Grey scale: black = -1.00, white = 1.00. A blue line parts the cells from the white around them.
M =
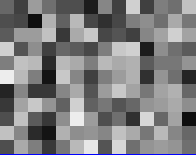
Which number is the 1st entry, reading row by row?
-0.19
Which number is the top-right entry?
0.51
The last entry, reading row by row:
-0.13
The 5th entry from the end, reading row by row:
-0.13
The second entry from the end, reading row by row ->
0.16
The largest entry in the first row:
0.63
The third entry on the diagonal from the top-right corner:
0.28
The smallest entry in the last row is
-0.56
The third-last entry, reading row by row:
0.22
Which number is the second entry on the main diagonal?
-0.44
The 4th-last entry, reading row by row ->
0.16
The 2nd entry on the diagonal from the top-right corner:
0.33
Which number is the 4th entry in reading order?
-0.13
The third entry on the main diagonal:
0.22
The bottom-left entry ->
-0.39
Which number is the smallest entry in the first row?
-0.78

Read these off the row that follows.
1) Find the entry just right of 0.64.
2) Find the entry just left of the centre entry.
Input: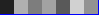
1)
0.15
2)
-0.02

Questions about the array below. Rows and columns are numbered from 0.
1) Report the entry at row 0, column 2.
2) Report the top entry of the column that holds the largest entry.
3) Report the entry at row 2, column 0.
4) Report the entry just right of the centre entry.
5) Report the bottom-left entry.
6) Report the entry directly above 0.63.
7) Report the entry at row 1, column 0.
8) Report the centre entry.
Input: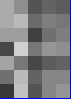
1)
-0.34
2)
0.11
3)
0.23
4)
0.17
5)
-0.56
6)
0.23
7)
0.34
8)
-0.07

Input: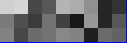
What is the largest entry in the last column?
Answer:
-0.22
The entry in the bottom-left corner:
0.02
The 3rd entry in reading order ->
-0.44
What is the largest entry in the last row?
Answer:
0.07
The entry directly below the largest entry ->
-0.38
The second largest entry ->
0.63
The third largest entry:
0.41
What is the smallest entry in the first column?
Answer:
-0.04

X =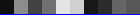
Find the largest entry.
0.79
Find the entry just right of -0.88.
0.10

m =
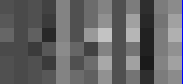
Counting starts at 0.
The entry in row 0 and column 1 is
-0.42
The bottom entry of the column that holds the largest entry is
0.14
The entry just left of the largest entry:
0.20
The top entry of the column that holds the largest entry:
0.03
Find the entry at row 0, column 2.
-0.37
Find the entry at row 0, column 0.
-0.37
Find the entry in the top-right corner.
0.09
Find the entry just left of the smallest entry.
0.26
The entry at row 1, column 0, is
-0.31
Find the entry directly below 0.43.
-0.09
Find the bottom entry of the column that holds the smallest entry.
-0.64
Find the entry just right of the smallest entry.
0.03
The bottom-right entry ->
0.09
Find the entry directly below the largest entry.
0.03
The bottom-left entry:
-0.37
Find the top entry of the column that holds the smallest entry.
-0.64
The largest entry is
0.53
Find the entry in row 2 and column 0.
-0.20
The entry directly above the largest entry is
0.14

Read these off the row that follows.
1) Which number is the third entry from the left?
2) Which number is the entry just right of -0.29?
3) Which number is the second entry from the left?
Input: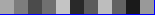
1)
-0.41
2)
0.48
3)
-0.02

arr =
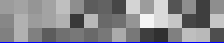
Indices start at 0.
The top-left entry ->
0.22
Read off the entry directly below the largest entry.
-0.51
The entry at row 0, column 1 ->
0.28
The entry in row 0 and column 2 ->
0.17
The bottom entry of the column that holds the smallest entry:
-0.62
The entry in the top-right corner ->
0.11
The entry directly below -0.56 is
-0.06
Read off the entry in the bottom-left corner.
0.00
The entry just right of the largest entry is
0.71
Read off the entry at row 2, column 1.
0.39
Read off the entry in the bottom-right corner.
-0.39
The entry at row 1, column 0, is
0.06
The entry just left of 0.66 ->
-0.45
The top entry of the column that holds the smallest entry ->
0.71

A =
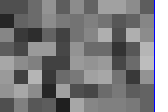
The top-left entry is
-0.38
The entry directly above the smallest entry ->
0.26
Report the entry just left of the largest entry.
-0.16
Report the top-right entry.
-0.27
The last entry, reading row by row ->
-0.22
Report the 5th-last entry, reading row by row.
0.05
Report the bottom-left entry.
-0.38
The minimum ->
-0.76
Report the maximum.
0.48
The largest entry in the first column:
0.31
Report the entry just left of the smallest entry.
-0.27
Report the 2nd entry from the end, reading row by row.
-0.05
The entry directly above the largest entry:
0.42
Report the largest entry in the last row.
0.31
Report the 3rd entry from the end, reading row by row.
0.00

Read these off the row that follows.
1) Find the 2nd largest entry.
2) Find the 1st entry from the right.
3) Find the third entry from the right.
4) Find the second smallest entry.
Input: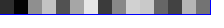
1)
0.64
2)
-0.10
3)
-0.48
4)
-0.65

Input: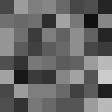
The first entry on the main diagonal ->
-0.44
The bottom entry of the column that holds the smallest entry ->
0.22
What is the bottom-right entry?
0.45
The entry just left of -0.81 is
0.28
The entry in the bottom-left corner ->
-0.38
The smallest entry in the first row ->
-0.71
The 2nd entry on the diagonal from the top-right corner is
-0.87
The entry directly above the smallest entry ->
-0.38
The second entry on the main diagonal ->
-0.18
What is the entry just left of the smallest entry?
-0.06
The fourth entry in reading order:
0.05
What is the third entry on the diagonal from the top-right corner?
0.11
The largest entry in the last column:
0.60
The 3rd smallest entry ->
-0.76
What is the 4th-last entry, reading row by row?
-0.33

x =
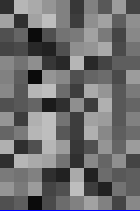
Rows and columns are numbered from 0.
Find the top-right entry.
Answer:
-0.47
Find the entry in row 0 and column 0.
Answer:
-0.63
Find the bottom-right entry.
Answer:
0.07
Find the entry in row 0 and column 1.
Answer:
0.43
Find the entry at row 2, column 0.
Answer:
-0.37
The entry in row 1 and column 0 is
0.27
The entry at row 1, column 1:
-0.63
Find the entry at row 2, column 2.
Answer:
-0.91
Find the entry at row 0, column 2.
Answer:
0.33
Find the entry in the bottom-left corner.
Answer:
-0.37
